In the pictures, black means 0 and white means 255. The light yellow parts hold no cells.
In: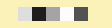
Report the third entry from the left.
164
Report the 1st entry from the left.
222
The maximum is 252

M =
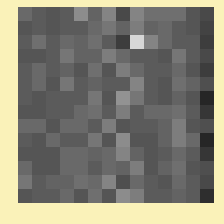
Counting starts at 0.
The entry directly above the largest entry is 125
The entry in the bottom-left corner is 85
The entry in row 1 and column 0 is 85
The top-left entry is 105
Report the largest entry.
215
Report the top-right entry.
73
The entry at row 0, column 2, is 85
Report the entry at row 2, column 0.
91
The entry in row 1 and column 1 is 91
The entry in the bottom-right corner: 46
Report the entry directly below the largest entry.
91
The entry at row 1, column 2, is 85
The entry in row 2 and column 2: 91
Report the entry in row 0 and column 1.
91
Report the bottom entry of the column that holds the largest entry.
125
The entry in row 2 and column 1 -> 111

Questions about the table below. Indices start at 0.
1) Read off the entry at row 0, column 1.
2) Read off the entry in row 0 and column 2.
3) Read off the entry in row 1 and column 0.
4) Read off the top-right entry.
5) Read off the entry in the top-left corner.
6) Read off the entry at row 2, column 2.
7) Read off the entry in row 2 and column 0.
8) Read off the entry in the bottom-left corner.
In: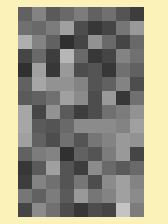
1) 131
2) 90
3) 112
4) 61
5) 97
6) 97
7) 174
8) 69

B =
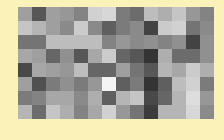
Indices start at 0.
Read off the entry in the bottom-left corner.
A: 181
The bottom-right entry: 138
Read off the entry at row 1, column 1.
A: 181
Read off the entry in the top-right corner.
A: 131
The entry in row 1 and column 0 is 197
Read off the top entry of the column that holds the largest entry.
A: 215
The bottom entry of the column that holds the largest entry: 209
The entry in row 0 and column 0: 159
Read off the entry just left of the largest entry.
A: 151
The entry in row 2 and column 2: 189
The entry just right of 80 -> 123
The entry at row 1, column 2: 159
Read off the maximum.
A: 244
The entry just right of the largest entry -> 95
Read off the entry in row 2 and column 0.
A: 116
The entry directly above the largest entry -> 102
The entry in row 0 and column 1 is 87

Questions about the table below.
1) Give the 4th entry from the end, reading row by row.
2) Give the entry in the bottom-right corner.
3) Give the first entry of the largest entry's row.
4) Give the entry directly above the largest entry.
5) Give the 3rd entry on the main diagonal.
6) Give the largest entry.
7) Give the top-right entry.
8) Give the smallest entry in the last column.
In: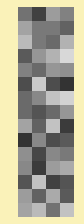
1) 163
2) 194
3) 90
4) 178
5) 106
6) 216
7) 129
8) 51

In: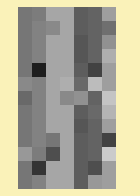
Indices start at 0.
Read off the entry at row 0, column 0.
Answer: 118
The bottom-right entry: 158
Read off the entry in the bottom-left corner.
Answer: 118
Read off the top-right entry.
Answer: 158
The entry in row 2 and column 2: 166
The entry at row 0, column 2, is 166
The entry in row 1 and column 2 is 137
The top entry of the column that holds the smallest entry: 124
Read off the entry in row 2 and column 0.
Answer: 118
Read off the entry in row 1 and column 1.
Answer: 130
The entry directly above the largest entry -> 66
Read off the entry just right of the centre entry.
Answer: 145
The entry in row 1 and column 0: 118
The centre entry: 137
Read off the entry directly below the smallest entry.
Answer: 130
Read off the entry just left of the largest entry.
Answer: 99
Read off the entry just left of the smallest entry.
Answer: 118
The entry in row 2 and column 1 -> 130
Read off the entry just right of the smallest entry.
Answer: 166

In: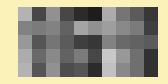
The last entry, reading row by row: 49
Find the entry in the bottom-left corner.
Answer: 179
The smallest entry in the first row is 29
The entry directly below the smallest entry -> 145
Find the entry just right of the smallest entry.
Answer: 172
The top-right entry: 55
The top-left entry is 179
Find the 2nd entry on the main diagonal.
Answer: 123
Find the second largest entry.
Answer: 193
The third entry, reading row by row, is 145
